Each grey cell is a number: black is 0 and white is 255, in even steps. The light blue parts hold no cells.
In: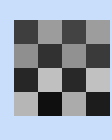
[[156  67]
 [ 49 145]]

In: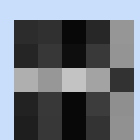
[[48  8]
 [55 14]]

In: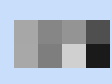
[[134 148]
 [126 208]]

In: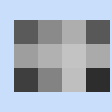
[[138 174]
 [177 195]]

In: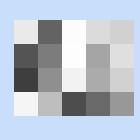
[[ 99 252]
 [124 253]]

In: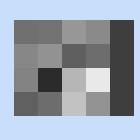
[[114 151]
 [146  95]]
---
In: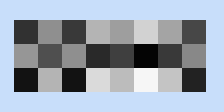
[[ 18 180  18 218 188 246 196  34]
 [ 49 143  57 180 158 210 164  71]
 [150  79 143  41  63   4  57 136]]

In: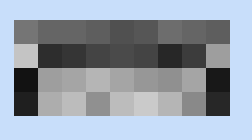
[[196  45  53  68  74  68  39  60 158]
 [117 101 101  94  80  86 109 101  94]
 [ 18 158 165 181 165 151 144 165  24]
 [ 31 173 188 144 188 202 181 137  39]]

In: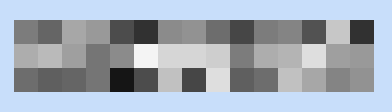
[[109  95 101 117  21  76 193  70 222  95 109 193 167 132 146]
 [173 186 159 117 139 244 214 214 206 124 173 180 222 159 153]
 [124 101 167 153  76  49 139 146 109  70 124 132  82 199  49]]

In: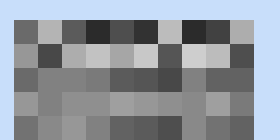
[[106 180  91  43  78  50 188  43  65 173]
 [106 129 129 122  91  85  72 129  98  98]
 [151 129 143 143 159 151 143 137 159 122]
 [114 137 151 129  98  91  78 137 114  98]
 [151  72 173 194 166 200  85 206 188  78]]

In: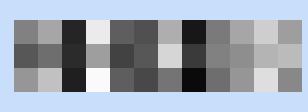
[[150 193  31 250  94  72 116  10 110 150 222 136]
 [129 166  37 235  94  80 174  23 122 166 206 158]
 [ 87 110  43 158  66  87 214  58 129 142 180 187]]

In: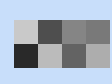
[[ 41 187  99 173]
 [201  78 133 121]]

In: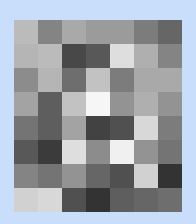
[[181 187  72  88 222 175 132]
 [209 216  80  51  94 102 110]
 [140 181 110 194 124 169 169]
 [132 116 147 102  80 209  51]
 [116  94 163  66  80 216 124]
 [187 132 169 155 155 124 102]
 [163  94 194 246 147 175 147]
 [ 88  59 222 140 240 147 116]]
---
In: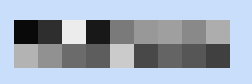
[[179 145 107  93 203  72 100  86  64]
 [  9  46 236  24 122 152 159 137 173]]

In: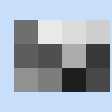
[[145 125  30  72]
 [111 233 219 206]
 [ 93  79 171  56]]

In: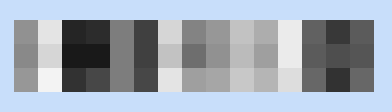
[[151 243  50  71 125  71 228 159 166 200 181 221 103  50 103]
 [145 228  37  44 125  64 214 131 151 194 173 235  97  56  91]
 [137 214  25  25 125  64 194 110 145 187 159 235  91  78  85]]

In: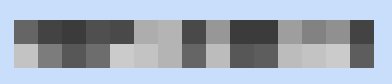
[[195 124  87 109 203 195 180 101 188  87  93 188 195 203  93]
 [101  67  59  79  73 173 180  73 151  59  59 158 130 144  67]]

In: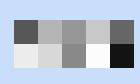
[[236 216 137 252  19]
 [ 87 181 150 200 102]]

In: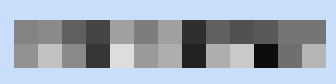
[[146 194 138  54 221 154 174  34 174 201  13 111 181]
 [131 138  96  68 160 125 160  47  96  81  89 117 117]]

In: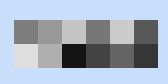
[[222 175  20  67 100  54]
 [125 152 196 118 203  88]]
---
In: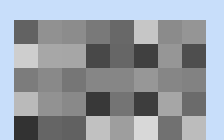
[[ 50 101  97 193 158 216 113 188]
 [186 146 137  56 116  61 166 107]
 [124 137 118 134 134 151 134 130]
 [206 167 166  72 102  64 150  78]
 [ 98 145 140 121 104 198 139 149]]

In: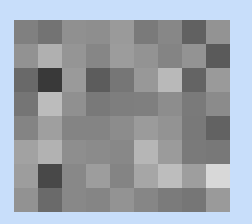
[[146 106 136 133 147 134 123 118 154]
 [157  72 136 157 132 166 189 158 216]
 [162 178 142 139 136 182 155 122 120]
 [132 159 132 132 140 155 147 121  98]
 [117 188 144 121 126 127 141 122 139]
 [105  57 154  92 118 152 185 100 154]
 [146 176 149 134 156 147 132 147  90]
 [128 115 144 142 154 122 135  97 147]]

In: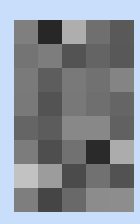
[[126  69 105 140 141]
 [194 156  75 113  82]
 [124  78 113  42 172]
 [101  92 136 136  97]
 [121  83 120 111 101]
 [122  93 121 113 132]
 [116 125  83 100  88]
 [127  39 174 111  89]]

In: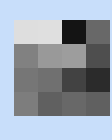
[[125  96 104  96]
 [118 112  66  43]
 [129 153 157  78]
 [222 223  20 104]]

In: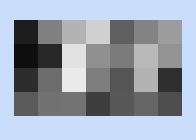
[[ 91 114 115  62  88 102  78]
 [ 44 109 234 126  85 179  46]
 [ 14  40 225 144 123 185 147]
 [ 29 128 179 208  95 131 156]]

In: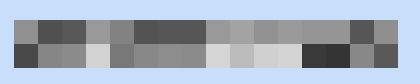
[[ 72 134 139 210 120 136 141 139 213 188 208 212  57  52 136  89]
 [144  80  88 153 130  83  86  86 153 163 146 154 149 149  86 143]]
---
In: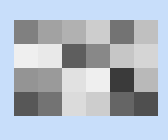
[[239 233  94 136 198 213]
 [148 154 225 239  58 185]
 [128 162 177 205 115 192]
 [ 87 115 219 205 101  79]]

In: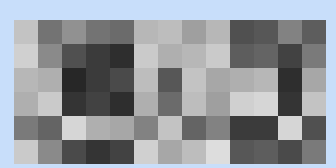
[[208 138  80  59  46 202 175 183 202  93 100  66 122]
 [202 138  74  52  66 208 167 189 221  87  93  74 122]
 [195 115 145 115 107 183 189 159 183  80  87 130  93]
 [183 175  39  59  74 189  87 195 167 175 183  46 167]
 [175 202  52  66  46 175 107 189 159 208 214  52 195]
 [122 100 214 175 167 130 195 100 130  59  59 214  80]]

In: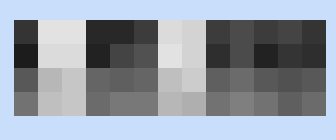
[[114 191 198 107 120 120 183 175 114 127 114  95 107]
 [ 88 183 198 101  95 101 191 204  95 107  88  81  88]
 [ 52 226 226  40  40  60 219 211  60  75  60  68  52]
 [ 28 219 219  34  68  81 226 211  46  75  34  52  46]]

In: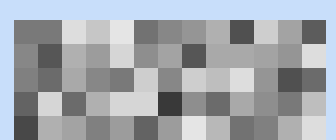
[[135  86 176 156 214 142 163  86 169 169 163 149 221]
 [128 107 169 135 121 206 135 206 190 221 149  80 107]
 [121 121 221 198 229 114 135 149 176  80 206 163  92]
 [ 99 214 107 176 214 214  57 142 107 169 142 121 190]
 [ 72 176 163 128 156  99 156 229 184 114 128 176 221]]

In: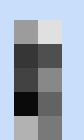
[[178 121]
 [156 224]
 [ 66 136]
 [ 54  79]
 [ 10  99]]

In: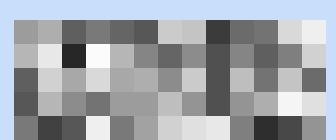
[[182 232  39 251 182 133 101 140  80 133  95 127 209]
 [156 174  95 121 101  87 203 196  59 107 115 217 239]
 [121  65  87 239 121 162 209 224 232 127  46  72 148]
 [ 95 209 168 217 168 174 140 203  80 190 115 196 107]
 [ 87 182 140 115 156 156 190 148  80 148 174 245 224]]

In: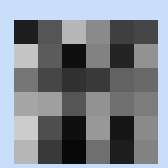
[[204  78  15 152  21 138]
 [197  91  15 130  36 146]
 [182  57   8 111  29 130]
 [166 159  85 146 111 124]
 [118  70  49  57  98 105]
 [ 29  85 182 138  63  70]]
